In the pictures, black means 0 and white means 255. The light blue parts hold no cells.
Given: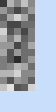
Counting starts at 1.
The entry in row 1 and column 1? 58
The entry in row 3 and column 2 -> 167
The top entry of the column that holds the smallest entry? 137
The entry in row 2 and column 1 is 152
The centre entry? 71
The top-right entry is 137
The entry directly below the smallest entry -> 181
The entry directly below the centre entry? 152
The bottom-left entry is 194
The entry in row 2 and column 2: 110
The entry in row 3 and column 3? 210
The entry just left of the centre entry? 152
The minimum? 43
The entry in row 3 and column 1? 97
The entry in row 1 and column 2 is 181

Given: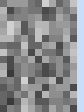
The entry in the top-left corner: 117
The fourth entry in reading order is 154
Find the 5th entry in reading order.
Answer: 117
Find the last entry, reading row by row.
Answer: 74
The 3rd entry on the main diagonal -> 130
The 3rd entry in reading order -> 154
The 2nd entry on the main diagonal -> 74
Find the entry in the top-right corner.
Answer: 194
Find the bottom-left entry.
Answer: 74
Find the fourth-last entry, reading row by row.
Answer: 167
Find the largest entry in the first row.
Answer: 208
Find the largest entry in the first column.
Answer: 194
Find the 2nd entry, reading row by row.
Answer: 154

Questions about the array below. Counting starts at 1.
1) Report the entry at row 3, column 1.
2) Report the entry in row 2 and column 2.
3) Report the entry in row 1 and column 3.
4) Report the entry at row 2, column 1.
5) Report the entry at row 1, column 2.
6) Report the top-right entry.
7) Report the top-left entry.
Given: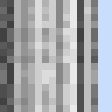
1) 90
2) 65
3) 178
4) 106
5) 78
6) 119
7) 90

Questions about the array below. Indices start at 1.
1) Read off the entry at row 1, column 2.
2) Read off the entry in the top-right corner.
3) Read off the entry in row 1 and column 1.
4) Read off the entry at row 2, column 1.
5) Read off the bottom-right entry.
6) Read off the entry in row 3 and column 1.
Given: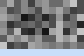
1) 165
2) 78
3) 119
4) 150
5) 107
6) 165
